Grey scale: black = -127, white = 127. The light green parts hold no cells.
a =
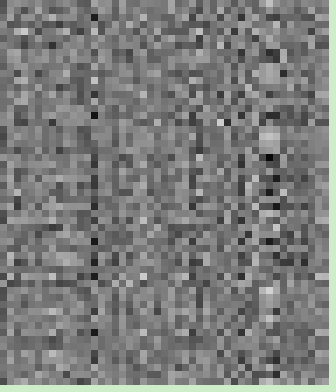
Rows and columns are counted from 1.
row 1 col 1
-48
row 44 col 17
-35
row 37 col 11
31
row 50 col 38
-27
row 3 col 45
-46
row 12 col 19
-7
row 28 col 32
-18
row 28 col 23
-18
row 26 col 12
12
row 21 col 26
-24
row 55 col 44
30
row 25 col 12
-1
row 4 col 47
-21
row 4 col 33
-5
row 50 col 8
-41
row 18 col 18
29
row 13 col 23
-6
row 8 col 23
-17
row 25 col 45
12
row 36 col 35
11
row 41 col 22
-16
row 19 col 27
5
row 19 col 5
-6
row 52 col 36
-8
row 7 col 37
13
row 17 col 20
4
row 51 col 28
-5
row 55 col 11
-18
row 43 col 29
-55
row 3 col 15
-5
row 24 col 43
-20
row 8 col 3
37
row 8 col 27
20
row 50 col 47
-20
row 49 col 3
-23
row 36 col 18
-10
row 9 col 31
-9
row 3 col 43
-22
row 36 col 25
-19

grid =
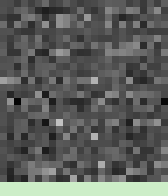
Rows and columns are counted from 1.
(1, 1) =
-49
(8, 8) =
-13
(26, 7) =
-12
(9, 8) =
-72
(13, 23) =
-50
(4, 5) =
-81
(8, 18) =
4
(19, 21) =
-79
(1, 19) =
-61
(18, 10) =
-39
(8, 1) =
-31
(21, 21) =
-59
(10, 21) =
-24
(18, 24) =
-69
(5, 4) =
-72
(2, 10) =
-74
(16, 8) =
-66
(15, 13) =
-75
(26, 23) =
-42
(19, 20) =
-41
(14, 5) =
-56
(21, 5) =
-62
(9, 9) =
-33
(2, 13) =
-59
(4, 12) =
-13
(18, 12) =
-14
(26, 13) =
-1
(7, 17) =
-56
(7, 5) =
-47
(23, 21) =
-71
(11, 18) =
-33
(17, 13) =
-51
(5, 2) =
-45
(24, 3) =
-58
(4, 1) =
-18
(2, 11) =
-56
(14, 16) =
12
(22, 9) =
-43

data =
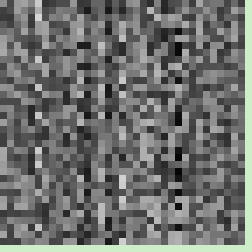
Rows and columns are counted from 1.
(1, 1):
14
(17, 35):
-14
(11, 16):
-56
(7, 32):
15
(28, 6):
44
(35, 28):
-30
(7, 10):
2
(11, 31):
16
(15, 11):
-40
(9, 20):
-3
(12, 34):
-36
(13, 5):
-75
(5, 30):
-52
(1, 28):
-65
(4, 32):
-30
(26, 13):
-93
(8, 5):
-56
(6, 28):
-28
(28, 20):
-57
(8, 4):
35
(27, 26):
15
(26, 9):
-55
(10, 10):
21
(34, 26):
46
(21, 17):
-28
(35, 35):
-23
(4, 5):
-70
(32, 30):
-27
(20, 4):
-44
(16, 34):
20
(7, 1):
34
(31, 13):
-78
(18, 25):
-49
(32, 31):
-13
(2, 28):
-22
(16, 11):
20
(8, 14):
-37
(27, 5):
7
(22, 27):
-61
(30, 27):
40
